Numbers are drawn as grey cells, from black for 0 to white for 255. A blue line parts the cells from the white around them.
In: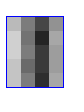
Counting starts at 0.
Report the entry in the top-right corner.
146
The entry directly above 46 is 58
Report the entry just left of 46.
124
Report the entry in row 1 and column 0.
208
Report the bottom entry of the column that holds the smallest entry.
46

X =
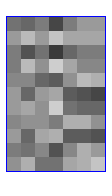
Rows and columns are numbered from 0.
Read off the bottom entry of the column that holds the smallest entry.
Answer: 114
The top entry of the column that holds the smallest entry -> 70
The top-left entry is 114
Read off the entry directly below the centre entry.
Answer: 206
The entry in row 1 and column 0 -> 154
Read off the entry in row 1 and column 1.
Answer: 186
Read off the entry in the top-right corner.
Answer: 154
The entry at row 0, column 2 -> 124
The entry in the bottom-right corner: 196
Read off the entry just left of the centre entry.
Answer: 154
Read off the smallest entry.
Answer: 58
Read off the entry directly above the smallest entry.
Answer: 196
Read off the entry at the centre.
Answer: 166
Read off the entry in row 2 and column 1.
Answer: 82
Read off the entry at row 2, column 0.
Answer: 124
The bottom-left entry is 145
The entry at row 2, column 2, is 114
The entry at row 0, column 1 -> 103

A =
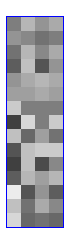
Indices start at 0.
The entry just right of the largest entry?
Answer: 84
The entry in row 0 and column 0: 126
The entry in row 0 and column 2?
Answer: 148
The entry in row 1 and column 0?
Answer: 148
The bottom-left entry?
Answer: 215
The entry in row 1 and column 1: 136
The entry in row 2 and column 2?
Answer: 136
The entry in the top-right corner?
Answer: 170
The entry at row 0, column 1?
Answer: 182
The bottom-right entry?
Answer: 104

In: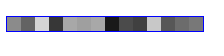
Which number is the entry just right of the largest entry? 55
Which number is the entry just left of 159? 168
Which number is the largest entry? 212

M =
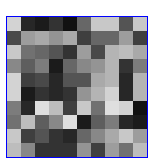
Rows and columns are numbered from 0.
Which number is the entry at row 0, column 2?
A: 27
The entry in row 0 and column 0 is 211
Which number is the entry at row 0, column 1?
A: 39
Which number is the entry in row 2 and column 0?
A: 200
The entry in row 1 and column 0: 73
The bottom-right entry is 189
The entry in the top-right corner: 200
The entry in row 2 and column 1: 113
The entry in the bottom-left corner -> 189
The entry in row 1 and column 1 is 157

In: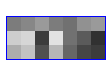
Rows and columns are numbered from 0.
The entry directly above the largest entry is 124
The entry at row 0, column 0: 124
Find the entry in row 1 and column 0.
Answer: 205
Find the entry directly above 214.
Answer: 135
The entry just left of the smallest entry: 91
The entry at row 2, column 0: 172

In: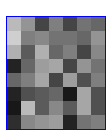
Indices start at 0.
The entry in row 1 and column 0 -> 207
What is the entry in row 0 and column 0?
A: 186
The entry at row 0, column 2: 69
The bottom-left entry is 46
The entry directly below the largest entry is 176
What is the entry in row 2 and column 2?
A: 176
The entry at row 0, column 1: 148
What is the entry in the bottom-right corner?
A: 127
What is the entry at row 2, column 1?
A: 91
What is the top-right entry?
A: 103

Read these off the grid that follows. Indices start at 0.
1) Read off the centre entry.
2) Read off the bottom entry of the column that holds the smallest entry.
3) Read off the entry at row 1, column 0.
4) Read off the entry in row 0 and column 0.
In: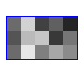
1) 198
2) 139
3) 84
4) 107

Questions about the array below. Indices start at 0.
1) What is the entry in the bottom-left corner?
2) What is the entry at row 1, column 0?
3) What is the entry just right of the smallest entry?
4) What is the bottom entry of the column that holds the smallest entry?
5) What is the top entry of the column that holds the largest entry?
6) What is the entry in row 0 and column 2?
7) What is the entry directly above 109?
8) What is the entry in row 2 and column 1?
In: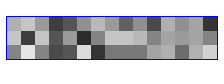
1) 132
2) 197
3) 132
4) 220
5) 197
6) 154
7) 154
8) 229
